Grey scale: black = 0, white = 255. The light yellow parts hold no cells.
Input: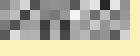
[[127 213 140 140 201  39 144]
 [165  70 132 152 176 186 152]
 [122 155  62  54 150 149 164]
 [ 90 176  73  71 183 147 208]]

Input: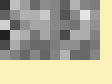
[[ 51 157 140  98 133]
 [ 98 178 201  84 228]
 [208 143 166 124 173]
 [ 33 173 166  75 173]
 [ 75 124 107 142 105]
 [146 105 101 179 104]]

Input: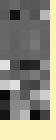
[[ 95  89 100]
 [ 88 100 184]
 [102 100 102]
 [103 103 100]
 [105 104  98]
 [101 100 101]
 [224  32 148]
 [106 105  98]
 [201  75 133]
 [ 10  87 206]
 [ 44 140 135]
 [ 19 185  64]]

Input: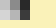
[[195  41]
 [213  59]]

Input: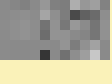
[[139 129 151 125 151 130]
 [139 143 165 125  97 142]
 [140 146 115 120 139 145]
 [139 146 109 146 133 145]
 [139 138 139 148 145 138]
 [139 138  53 113 158 138]]

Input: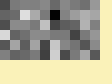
[[ 73 129 136 136 112]
 [100 222 122 131 175]
 [ 78 139 192  93 178]
 [216 112 138 122 122]
 [ 86  93  69 134  85]
 [128 105  64  74 166]]

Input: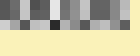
[[ 86 199  93 111 196 100 185]
 [ 88 197  97 116 192  98 193]
 [206  86 198 179  88 190  94]]

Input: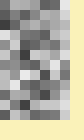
[[115 174  97 231]
 [ 91  96 178 212]
 [ 62 158 150 185]
 [224 119  96 204]
 [143  89 133 184]
 [199  63 192 220]
 [135 111 170 142]
 [190 234  80 118]
 [188 117 121 170]
 [109 166  74 205]
 [199  65 199 222]
 [ 93 158 116 204]]
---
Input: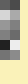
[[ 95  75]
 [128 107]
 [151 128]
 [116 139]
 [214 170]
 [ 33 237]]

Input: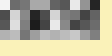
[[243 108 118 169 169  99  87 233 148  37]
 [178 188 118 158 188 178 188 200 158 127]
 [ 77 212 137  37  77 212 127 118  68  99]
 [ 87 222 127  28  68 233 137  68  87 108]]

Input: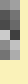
[[203  63]
 [ 74 105]
 [ 85 116]
 [139 160]
 [116 172]
 [139 193]]

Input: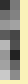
[[151  34]
 [ 91  70]
 [183  79]
 [162 100]
 [ 46 121]
 [110 130]
 [201 139]
 [151 162]]

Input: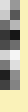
[[ 53  22]
 [201  87]
 [ 75 109]
 [ 65 131]
 [ 31 141]
 [222 152]
 [109 182]
 [120 222]
 [211 245]]

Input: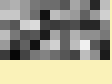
[[ 58   6  67 120 131 109  86  67 189 143  27]
 [154  48  97  17 177 208  97 189 240  86  39]
 [109  86 208 219  67  58  67  77  39  39 131]
 [189 120  77  86  27 166  97 177 143 143 120]
 [166 177 154 120 109 109  86 166 131  39 189]
 [199 199 154 109  17 189 166 154  97 154 208]]
